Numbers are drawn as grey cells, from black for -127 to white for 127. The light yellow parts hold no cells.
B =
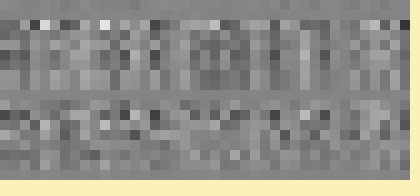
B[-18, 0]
9
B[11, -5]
14
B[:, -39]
[3, 3, 29, -18, -12, -35, -19, -12, -9, 3, 11, -42, 18, -5, 16, -18, 11, 5]
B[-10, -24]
8
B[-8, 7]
-8
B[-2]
[-2, -4, 11, -14, 29, 9, -10, -6, 15, 6, 32, 4, 13, 6, 14, -14, -5, 2, 11, 13, 12, 21, -8, -5, 8, 12, 11, -8, 13, 9, -4, -2, -5, 7, 2, 0, 13, 19, -6, 12, -19]
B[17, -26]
2
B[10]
[26, 5, 11, 6, -6, -8, -20, -8, 3, 22, 18, -4, -24, 10, 0, 0, 14, 9, -19, -5, 2, -11, 6, 22, 3, 1, 11, 17, 5, -5, 7, 21, 14, 7, -2, 15, 25, 33, 13, 5, -8]
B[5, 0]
-44
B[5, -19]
18
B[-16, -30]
5
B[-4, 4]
3
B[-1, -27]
5
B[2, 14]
36
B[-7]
[-53, -26, -42, 14, 0, -19, 8, 37, 38, 3, -30, -7, -56, 53, 16, -64, -2, 19, 25, -33, 5, -32, 21, -42, -28, 13, -7, -59, 10, 7, 58, 0, -52, 14, 2, -15, 14, 36, 38, 4, -29]
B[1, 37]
1
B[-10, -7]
6
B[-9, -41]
5
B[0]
[9, 7, 3, 3, 8, 5, -2, 2, 9, 4, 2, 3, 2, -4, 4, 7, 9, 8, 7, 4, 4, 5, 3, 4, 5, 7, 3, 7, -3, 7, 4, -2, 7, 6, 1, -2, 8, 5, -1, 5, 4]
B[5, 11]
-5
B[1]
[3, 3, 3, 4, 8, 5, 3, 5, 4, 7, 4, 6, 5, 4, 5, 6, 2, 6, 4, 7, 4, 2, 2, 4, 5, 3, 3, 2, 4, 3, 5, 5, 5, 6, 4, 4, 4, 1, 3, 3, 5]
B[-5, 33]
14
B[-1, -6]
4
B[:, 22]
[3, 2, -37, 12, -13, 18, 13, -13, -10, 3, 6, 21, -19, 1, 5, -6, -8, 2]
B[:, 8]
[9, 4, 39, 21, 38, 33, 21, 38, 33, 6, 3, 38, 24, 33, -1, -18, 15, 5]
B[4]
[19, 19, -12, 22, 6, 33, 18, 3, 38, 25, 22, -21, 21, 18, 2, 26, -12, 9, 31, -2, -21, -26, -13, -6, -22, 24, 8, -20, -7, 1, 33, 5, -7, 1, 6, 23, -8, 18, -9, 34, -14]
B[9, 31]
5
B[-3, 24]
-10
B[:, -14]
[7, 2, -37, -26, -20, -49, -27, -19, -16, 3, 17, -59, -19, 21, 15, -1, -8, 3]
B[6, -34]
21
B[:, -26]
[7, 6, -57, -28, 26, -53, -29, 27, 23, 5, 0, -64, -31, 23, -4, 4, -14, 2]
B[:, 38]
[-1, 3, -32, 21, -9, 33, 21, -9, -7, 3, 13, 38, -17, -27, 20, 0, -6, 3]
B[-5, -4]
10

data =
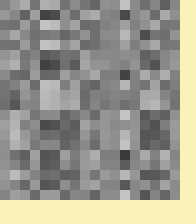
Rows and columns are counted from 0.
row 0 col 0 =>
1
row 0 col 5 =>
41
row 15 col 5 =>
-38
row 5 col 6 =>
-13
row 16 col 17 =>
11
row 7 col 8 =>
17
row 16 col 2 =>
-20
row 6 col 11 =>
9
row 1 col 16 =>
41
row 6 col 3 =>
18
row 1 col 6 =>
15
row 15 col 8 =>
24
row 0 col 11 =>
13
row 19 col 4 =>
26
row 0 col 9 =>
-25
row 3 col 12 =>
55
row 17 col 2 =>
27
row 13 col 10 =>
24
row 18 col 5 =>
-36
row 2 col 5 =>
59
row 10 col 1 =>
-40
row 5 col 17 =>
20
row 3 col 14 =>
-50
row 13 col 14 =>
-41
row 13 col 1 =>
58
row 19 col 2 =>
23
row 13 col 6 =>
-30
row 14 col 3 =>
-6
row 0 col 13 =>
11
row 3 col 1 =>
39
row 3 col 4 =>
-5
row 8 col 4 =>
61
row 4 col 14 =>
16
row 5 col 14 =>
-30
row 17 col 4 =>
-20
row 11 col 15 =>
-18
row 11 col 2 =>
33
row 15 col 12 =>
-68
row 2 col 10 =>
1

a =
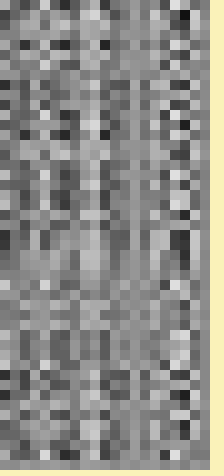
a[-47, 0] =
47
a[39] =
[-80, -22, -23, 47, -34, 10, 16, 0, 48, 72, 0, -45, -36, 35, -24, 61, 43, -59, -96, 78, 10]
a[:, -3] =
[44, -110, -67, -32, 42, -62, -2, 43, -76, 49, -50, 16, -96, 46, -49, -63, -21, 49, -61, 62, 63, -86, 42, -81, -71, -79, -61, -13, 43, 56, -55, -16, -37, 87, 46, 78, 39, -67, 49, -96, -42, 74, -86, -65, 27, 11, 0]
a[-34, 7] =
-29
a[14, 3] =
27
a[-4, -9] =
1
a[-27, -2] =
-27
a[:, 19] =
[-22, 76, 68, 32, -22, 61, 8, 1, 67, -4, 58, -9, 63, -21, 47, 69, 25, -24, 42, -23, -27, 68, -8, 71, 69, 64, 47, 27, -20, -7, 52, 24, 41, -35, -7, -26, -14, 64, -12, 78, 46, -27, 61, 50, -1, -7, 23]
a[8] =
[-82, -20, -48, 42, -45, -20, 5, 15, 32, 70, -19, -42, -46, 41, -33, 50, 57, -57, -76, 67, 8]
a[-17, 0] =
-11
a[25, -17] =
11
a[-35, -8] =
28
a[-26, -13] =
64
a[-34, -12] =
58
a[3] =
[1, 1, 27, 22, 27, 36, 12, -13, 42, 35, 19, -6, 21, 18, 14, 38, -5, 12, -32, 32, 12]
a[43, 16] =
-20
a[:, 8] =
[11, 64, 42, 42, 8, 51, 41, -4, 32, -5, 23, 31, 68, 6, 47, 42, 26, 19, 48, -7, 5, 64, -8, 35, 35, 60, 53, 30, 23, -10, 48, 28, 46, -13, -7, -19, 24, 29, -8, 48, 47, -12, 59, 54, -1, 31, 29]
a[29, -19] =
-14
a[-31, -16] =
-14
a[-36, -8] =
22
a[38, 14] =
-9
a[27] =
[2, 0, 6, 13, 28, 13, -5, -5, 30, 39, 3, -7, 12, 22, 5, 31, -2, 21, -13, 27, 9]
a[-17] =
[-11, 1, 44, 28, 20, 51, 33, -9, 48, 41, 42, -6, 19, 12, 17, 50, 4, -4, -55, 52, 12]
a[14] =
[-9, 1, 37, 27, 25, 47, 26, -12, 47, 39, 38, -9, 20, 19, 16, 48, 1, 2, -49, 47, 13]
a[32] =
[0, 5, 42, 26, 22, 48, 30, -7, 46, 35, 41, 1, 26, 15, 19, 42, -2, 2, -37, 41, 16]
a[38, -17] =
18
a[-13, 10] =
-35
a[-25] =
[11, 4, -50, 3, 14, -39, -36, 12, -8, 28, -51, -1, -14, 25, -12, -1, 16, 35, 42, -8, 5]
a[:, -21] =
[47, -62, -42, 1, 39, -30, 39, 18, -82, 12, -62, 47, -40, 32, -9, -41, -19, 59, -24, 38, 60, -46, 11, -77, -71, -32, -18, 2, 71, 22, -11, -3, 0, 58, 20, 43, 68, -80, 16, -80, -6, 47, -38, -26, 2, 44, 13]
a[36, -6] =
12
